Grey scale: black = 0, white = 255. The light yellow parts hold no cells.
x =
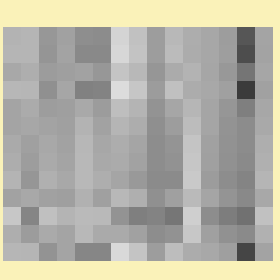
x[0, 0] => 179
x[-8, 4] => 179
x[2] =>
[168, 174, 156, 159, 162, 151, 196, 184, 150, 171, 179, 166, 152, 117, 166]
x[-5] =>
[180, 150, 176, 168, 184, 174, 165, 153, 139, 139, 201, 156, 141, 132, 181]
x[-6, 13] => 138
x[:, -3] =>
[157, 158, 152, 160, 150, 147, 146, 145, 141, 148, 125, 145, 159]
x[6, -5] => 196
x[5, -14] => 167
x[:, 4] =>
[142, 137, 162, 129, 169, 179, 183, 184, 184, 177, 186, 184, 134]
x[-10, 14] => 161
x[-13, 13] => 86
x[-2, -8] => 161
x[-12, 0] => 181
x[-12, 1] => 181
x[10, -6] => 118
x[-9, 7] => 180
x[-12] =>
[181, 181, 149, 163, 137, 137, 215, 195, 157, 187, 172, 167, 158, 77, 163]
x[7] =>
[173, 157, 170, 164, 184, 169, 171, 162, 141, 146, 198, 160, 145, 138, 176]
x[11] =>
[174, 156, 170, 164, 184, 170, 170, 161, 141, 146, 199, 160, 145, 138, 177]
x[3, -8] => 198
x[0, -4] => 167
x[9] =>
[162, 168, 161, 159, 177, 160, 184, 175, 144, 160, 186, 165, 148, 137, 168]
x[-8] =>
[164, 167, 163, 160, 179, 162, 181, 173, 143, 157, 188, 165, 147, 140, 169]
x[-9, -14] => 171

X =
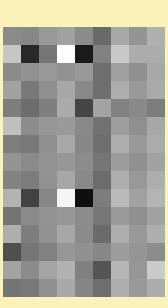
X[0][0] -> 138
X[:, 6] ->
[168, 200, 159, 173, 129, 157, 174, 156, 173, 185, 155, 173, 156, 182, 173]
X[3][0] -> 162
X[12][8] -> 140
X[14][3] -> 169
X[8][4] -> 137
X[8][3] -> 167
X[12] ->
[79, 118, 129, 150, 144, 135, 156, 149, 140]
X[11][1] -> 125
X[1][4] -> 26
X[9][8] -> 180
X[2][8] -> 168
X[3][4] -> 136
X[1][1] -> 40
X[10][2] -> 147
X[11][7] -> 152
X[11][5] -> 107
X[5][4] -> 137
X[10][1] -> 139
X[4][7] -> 137
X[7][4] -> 140
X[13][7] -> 150
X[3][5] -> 111
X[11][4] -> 139
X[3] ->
[162, 121, 143, 167, 136, 111, 173, 153, 170]
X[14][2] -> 144
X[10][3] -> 150
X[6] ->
[126, 121, 143, 168, 135, 110, 174, 153, 171]
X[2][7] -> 144
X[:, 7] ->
[148, 172, 144, 153, 137, 143, 153, 144, 152, 161, 143, 152, 149, 150, 153]
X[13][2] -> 164
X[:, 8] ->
[176, 172, 168, 170, 124, 167, 171, 162, 173, 180, 161, 174, 140, 202, 172]
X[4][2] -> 127
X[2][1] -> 145
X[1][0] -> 198

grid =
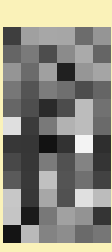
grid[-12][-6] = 62
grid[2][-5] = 107
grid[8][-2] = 112
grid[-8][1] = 78
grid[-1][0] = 20
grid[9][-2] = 224
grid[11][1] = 185
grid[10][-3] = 161
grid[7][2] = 123
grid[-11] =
[101, 122, 77, 139, 170, 101]
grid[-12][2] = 167
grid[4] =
[102, 78, 42, 76, 188, 113]
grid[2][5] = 165
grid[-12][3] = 166
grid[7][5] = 52
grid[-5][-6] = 72
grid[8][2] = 192
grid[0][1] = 160
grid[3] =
[119, 84, 124, 111, 77, 101]
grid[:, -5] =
[160, 122, 107, 84, 78, 59, 54, 55, 57, 55, 26, 185]

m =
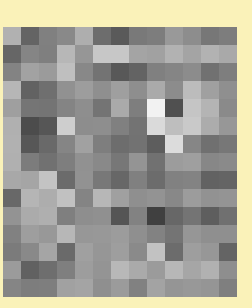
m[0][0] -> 177
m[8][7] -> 128
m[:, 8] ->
[125, 161, 128, 170, 242, 218, 93, 113, 108, 147, 64, 130, 194, 155, 163]
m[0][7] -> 121
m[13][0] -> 155
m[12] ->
[123, 137, 165, 106, 160, 150, 158, 138, 194, 108, 158, 151, 100]
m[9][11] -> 146
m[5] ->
[176, 76, 86, 206, 141, 142, 128, 115, 218, 190, 201, 172, 151]
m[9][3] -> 193
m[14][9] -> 149
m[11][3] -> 183
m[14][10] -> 152
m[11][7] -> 143
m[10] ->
[147, 171, 175, 127, 142, 144, 85, 130, 64, 103, 116, 94, 112]
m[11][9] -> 116
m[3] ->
[182, 98, 111, 145, 157, 143, 159, 142, 170, 140, 188, 160, 143]
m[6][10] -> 134
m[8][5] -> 120
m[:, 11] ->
[119, 178, 113, 160, 180, 172, 112, 135, 98, 146, 94, 143, 151, 177, 149]
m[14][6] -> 155
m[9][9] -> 136
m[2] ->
[131, 162, 155, 191, 136, 115, 88, 99, 128, 133, 140, 113, 126]
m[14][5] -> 143
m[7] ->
[176, 124, 113, 126, 145, 137, 119, 148, 113, 156, 159, 135, 138]
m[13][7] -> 170
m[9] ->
[104, 181, 173, 193, 132, 183, 160, 143, 147, 136, 156, 146, 148]
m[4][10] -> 197
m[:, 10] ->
[141, 164, 140, 188, 197, 201, 134, 159, 131, 156, 116, 150, 158, 166, 152]
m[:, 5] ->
[109, 199, 115, 143, 116, 142, 126, 137, 120, 183, 144, 152, 150, 148, 143]

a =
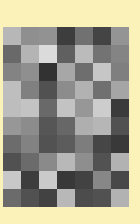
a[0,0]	183
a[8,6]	72
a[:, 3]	[61, 96, 167, 140, 195, 103, 92, 184, 56, 184]
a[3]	[190, 128, 81, 140, 178, 112, 165]
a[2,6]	127
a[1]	[105, 180, 219, 96, 187, 115, 132]
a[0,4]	113
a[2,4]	110
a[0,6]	148
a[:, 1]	[143, 180, 143, 128, 195, 140, 130, 107, 61, 81]
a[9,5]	81
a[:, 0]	[183, 105, 131, 190, 189, 151, 108, 81, 200, 107]
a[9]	[107, 81, 66, 184, 76, 81, 178]
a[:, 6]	[148, 132, 127, 165, 59, 81, 57, 178, 72, 178]
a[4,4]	151
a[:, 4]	[113, 187, 110, 178, 151, 175, 125, 142, 66, 76]
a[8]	[200, 61, 202, 56, 66, 135, 72]
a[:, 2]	[146, 219, 50, 81, 105, 86, 82, 138, 202, 66]
